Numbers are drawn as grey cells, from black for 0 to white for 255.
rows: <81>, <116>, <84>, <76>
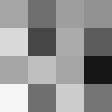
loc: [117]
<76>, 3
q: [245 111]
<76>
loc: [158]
<81>, 2
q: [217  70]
<116>
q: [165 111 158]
<81>
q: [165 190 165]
<84>

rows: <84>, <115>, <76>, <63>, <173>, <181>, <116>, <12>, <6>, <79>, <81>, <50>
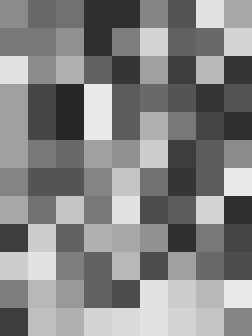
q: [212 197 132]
<50>
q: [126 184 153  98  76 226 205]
<81>
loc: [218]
<50>, 4
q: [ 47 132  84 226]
<84>
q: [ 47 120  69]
<6>
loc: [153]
<81>, 2

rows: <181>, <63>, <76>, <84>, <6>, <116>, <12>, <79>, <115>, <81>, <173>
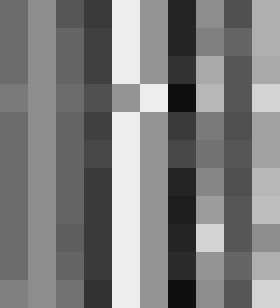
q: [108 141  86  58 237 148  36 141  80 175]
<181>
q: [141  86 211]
<173>
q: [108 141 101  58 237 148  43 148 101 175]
<81>
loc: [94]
<115>, 2
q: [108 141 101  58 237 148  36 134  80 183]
<12>

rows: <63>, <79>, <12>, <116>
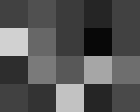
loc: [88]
<12>, 2
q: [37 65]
<63>
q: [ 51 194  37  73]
<116>
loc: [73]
<116>, 4
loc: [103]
<79>, 1
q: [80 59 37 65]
<63>
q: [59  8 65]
<79>

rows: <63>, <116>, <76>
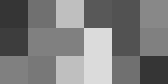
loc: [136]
<63>, 5
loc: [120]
<76>, 1
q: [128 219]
<116>
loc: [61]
<116>, 0
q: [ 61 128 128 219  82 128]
<116>

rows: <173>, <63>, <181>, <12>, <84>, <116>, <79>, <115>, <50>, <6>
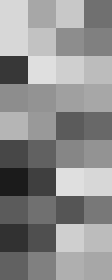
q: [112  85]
<115>
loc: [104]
<84>, 3
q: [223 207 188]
<181>
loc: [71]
<116>, 0
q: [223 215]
<79>
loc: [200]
<173>, 2
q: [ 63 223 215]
<79>

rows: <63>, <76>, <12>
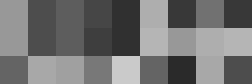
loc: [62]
<76>, 3
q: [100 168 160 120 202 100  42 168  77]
<12>
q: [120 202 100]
<12>
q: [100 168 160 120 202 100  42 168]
<12>
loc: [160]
<12>, 2
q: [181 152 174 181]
<76>

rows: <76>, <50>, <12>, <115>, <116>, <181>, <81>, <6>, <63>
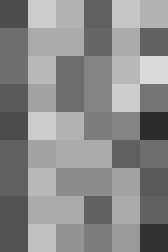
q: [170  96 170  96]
<6>
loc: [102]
<50>, 3
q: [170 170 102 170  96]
<50>
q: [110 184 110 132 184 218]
<12>
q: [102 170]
<50>

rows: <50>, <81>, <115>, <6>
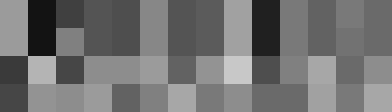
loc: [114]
<81>, 12
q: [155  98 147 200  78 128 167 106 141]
<115>
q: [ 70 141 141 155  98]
<115>
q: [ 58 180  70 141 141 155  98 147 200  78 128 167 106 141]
<115>

